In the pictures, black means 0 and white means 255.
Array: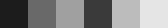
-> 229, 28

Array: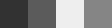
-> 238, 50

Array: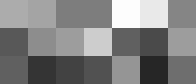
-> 253, 38

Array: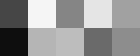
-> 245, 14

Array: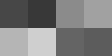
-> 207, 56

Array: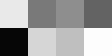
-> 253, 6

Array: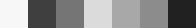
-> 247, 33

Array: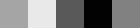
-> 233, 2

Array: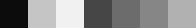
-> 241, 12

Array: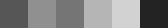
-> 210, 35
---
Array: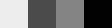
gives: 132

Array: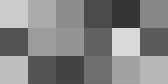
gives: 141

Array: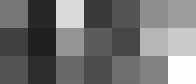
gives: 217

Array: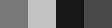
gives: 23

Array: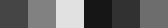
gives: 225

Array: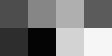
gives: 175

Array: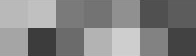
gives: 122

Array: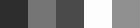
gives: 74

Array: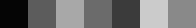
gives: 168

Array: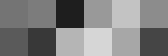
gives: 30
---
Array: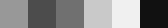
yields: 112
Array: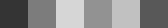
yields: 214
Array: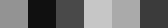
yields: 73
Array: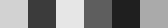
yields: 230
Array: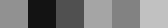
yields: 80
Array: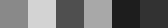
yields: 79
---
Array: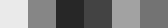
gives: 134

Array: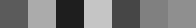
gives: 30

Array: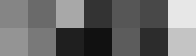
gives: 31

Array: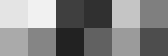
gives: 133

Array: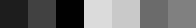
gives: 1

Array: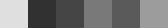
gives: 49

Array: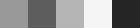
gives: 153
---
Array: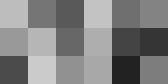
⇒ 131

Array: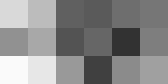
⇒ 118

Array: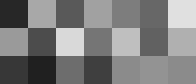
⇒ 224

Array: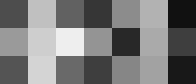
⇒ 17

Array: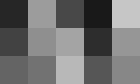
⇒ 198

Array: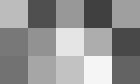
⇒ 159

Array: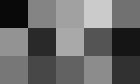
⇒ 113
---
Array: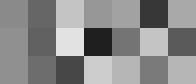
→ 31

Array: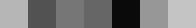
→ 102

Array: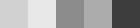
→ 140

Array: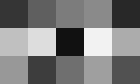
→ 17

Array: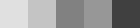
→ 129

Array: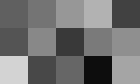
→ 57

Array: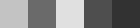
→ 224
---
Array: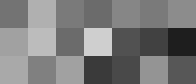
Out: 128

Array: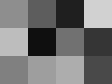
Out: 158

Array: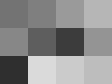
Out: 218

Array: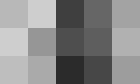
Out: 170

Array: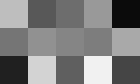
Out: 211

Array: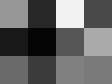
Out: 59

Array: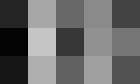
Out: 175

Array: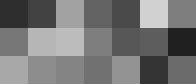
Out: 140

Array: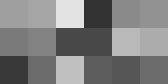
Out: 108

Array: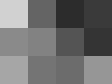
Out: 116
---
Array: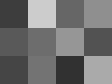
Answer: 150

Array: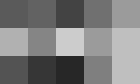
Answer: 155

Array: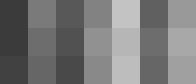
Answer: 109

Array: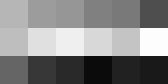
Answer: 196

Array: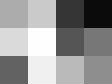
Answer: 85

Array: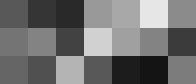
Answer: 131
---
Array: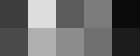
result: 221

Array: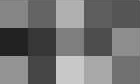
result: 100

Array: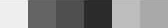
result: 100

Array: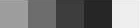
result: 109

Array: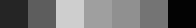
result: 93

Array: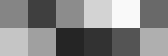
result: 63
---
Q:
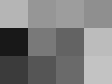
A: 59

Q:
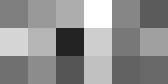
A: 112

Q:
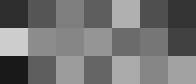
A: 25

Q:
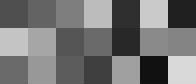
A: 106

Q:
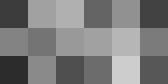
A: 44

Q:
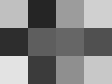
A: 227

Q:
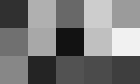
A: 135

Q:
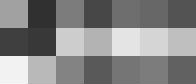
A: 242

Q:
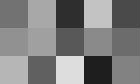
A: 182
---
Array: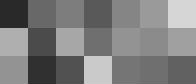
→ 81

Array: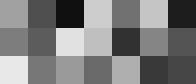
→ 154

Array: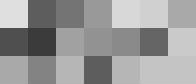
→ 182

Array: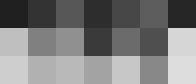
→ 185

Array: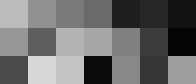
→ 195

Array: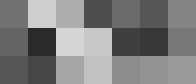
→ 166

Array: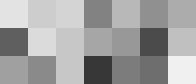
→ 199
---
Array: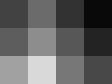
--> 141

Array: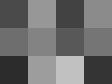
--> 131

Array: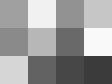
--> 183

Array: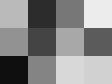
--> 68

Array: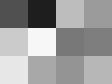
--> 247

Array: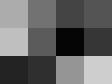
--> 91
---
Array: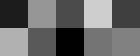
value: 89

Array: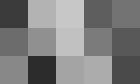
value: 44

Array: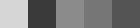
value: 58

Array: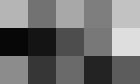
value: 54

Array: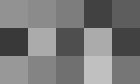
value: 132

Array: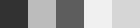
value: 188

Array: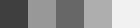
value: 152

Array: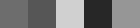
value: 86

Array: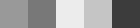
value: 120
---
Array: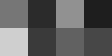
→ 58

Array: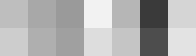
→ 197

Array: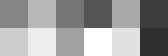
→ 253

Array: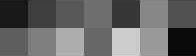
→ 204

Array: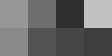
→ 82

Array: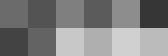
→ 175
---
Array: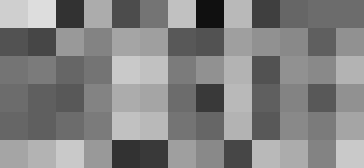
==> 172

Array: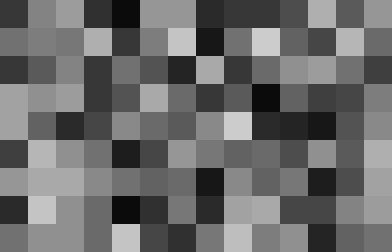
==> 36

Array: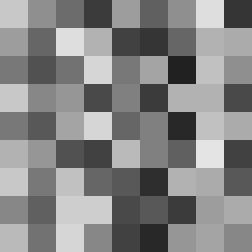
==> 150

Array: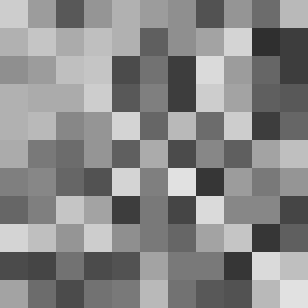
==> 82

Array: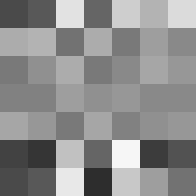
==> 200
